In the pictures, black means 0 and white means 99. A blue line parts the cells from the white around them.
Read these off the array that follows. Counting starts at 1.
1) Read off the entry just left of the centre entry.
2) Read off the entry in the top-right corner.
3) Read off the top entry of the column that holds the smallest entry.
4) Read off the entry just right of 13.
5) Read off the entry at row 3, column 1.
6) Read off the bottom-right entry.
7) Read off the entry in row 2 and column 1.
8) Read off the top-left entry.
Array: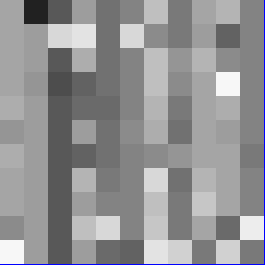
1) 44
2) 51
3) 13
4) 34
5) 64
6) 47
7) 64
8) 64

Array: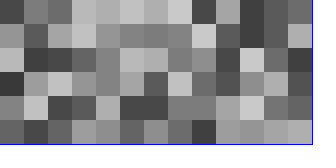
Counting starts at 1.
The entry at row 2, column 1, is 58
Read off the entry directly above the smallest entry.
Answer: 72
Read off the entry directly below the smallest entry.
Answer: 51
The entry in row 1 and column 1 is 28
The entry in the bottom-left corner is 39
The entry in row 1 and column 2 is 48
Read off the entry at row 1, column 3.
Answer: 42
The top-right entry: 42
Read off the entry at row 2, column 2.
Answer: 35
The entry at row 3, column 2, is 25

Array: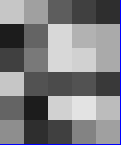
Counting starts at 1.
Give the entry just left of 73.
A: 88
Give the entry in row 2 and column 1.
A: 11
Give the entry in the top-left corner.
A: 77
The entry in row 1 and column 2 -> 62
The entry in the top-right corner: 18
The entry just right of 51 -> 62
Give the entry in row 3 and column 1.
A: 25
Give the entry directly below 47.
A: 32
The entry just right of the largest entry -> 73

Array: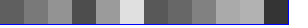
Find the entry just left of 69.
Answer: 66
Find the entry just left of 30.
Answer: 57

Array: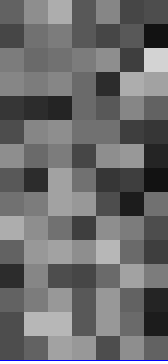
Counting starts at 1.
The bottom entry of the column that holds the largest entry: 38
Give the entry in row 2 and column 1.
27
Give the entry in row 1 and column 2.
55
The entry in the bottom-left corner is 30
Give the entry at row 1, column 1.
38
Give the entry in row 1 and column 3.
67
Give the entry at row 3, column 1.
48
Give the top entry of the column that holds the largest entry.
30
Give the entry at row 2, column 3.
48
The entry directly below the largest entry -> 63
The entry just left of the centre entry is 63
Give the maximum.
82
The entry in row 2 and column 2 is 44

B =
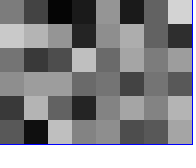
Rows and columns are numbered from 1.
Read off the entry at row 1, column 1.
48
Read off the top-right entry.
82
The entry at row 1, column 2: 26
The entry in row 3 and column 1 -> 45
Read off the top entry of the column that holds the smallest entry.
2
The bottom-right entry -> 64
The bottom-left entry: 34
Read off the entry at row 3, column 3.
30

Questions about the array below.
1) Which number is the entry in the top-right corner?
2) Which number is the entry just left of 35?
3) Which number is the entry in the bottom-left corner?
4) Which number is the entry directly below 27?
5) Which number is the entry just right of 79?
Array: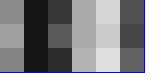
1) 31
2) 8
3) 51
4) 38
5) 27
